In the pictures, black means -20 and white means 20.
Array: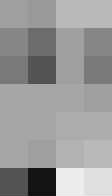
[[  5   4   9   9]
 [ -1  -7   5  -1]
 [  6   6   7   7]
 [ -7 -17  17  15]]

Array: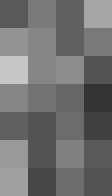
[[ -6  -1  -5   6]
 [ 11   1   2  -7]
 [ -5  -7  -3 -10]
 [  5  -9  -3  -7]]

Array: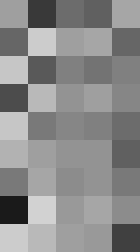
[[  5 -11  -3  -5   6]
 [ 11  -6   0  -2   0]
 [ 11  -1   1   0  -3]
 [ -1   6   2   3  -1]
 [ 12   9   5   4 -10]]

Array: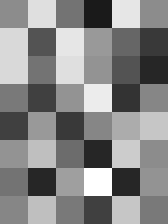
[[  2  15  -2 -16  16   2]
 [ 14  -2  15   3  -7 -14]
 [-10   4 -11   1   7  11]
 [ -2 -14   5  20 -14   3]]

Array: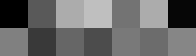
[[-20  -6   7  10  -2   7 -19]]

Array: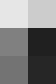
[[ 16  12]
 [ -2 -14]]
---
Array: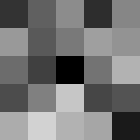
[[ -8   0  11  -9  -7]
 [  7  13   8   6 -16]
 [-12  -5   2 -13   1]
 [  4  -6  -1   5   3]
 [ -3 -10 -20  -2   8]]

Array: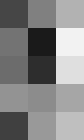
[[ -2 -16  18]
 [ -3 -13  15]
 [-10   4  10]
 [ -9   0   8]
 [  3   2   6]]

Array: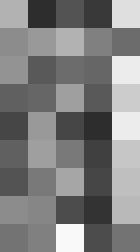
[[ -2   0  19  -8  -2]
 [  2   4   8   0  -3]
 [ -7  -1   6  -9  10]
 [ -5  -4   5  -6  12]
 [ -5   5  -1 -10  11]
 [  3  -6  -3  -4  17]
 [  8 -13  -7 -11  15]
 [  2   1  -8 -12   9]
 [ -9   4  -9 -13  17]]

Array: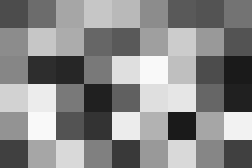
[[-10   6  14   0 -11   4  14   1 -10]
 [  2  11   7  -4  -6   5  12   4  -7]
 [ -8  -3   6  11   9   2  -6  -7  -2]
 [ 13  17  -1 -15  -5  15  16  -4 -15]
 [  3  19  -7 -12  17   8 -16   6  18]
 [  1 -13 -14  -1  15  19  10  -8 -16]]

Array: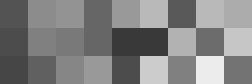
[[ -7   2   3  -4   4   9  -6   9   7]
 [ -9  -5   1   4  -8  12   0  17  -2]
 [ -8   0  -1  -4 -11 -11   8  -3  11]]

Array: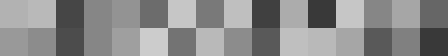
[[  4   2  -8   1   5  12  -2   9   2  -6  10   9   6  -6   0 -11]
 [  8   9  -9   1   3  -3  11  -1  10 -10   7 -11  11   1   6  -4]]
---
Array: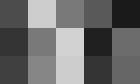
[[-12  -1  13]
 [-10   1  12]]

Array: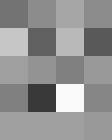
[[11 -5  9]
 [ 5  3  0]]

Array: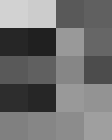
[[-14 -15   4]
 [ -6  -5   1]]

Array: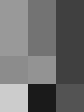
[[  4  -2 -10]
 [  2   3 -10]]

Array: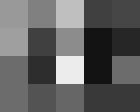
[[  5 -10   2]
 [ -3 -13  17]]

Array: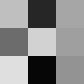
[[ -3  13   5]
 [ 15 -19   3]]
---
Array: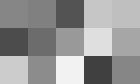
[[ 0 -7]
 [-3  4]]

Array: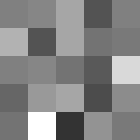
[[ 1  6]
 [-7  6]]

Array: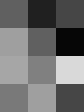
[[-15  -9]
 [ -5 -19]]

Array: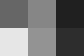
[[  1 -15]
 [  3 -13]]

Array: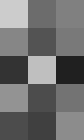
[[-3  0]
 [-7 -1]]

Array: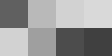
[[ 9 13]
 [ 5 -8]]
